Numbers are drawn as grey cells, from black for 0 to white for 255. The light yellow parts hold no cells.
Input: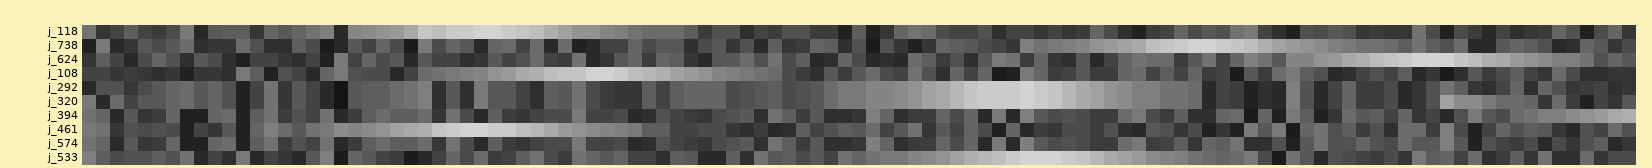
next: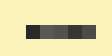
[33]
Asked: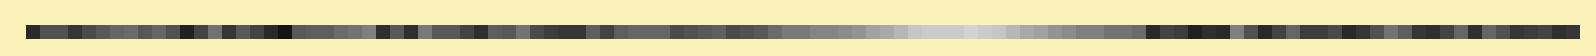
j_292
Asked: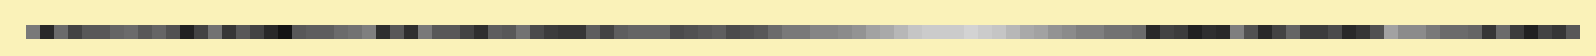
j_320
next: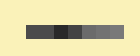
[127]
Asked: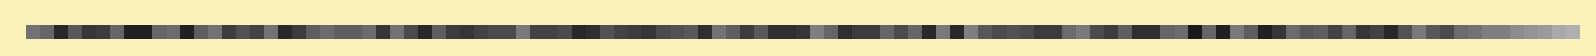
j_394
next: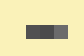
[88]

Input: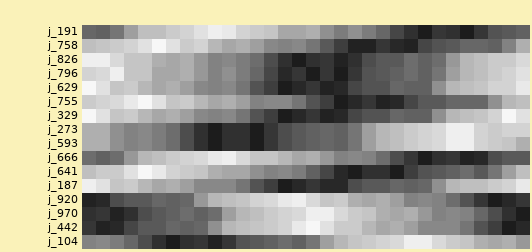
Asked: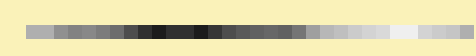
j_593
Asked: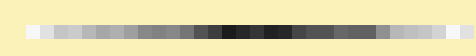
j_329
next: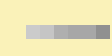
[130]

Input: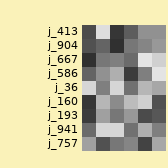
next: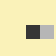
[139]
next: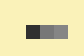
[152]
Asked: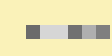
j_941
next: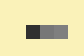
[107]
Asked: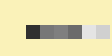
j_667

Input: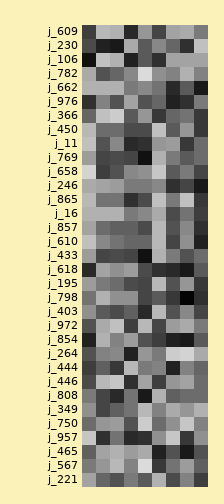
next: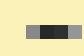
[156]
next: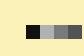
[108]

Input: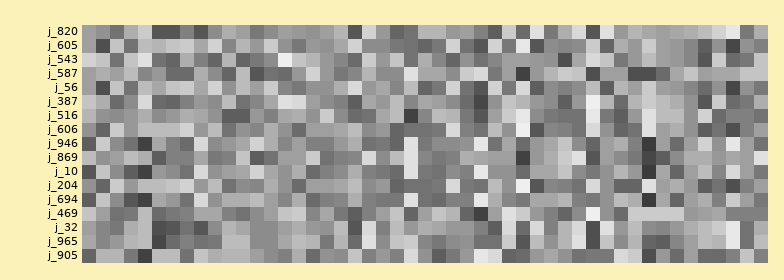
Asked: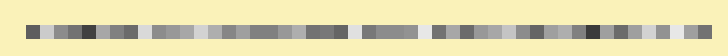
j_946
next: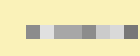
[159]
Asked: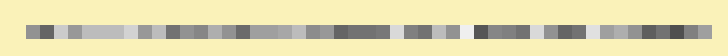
j_606
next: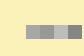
[167]
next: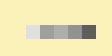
[114]

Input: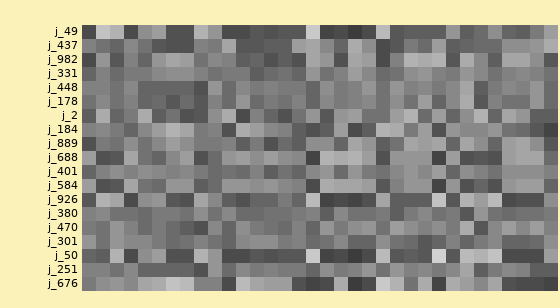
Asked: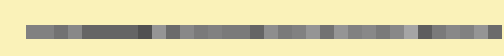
j_448
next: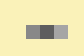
[165]
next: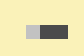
[75]
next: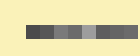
[107]
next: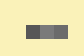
[157]

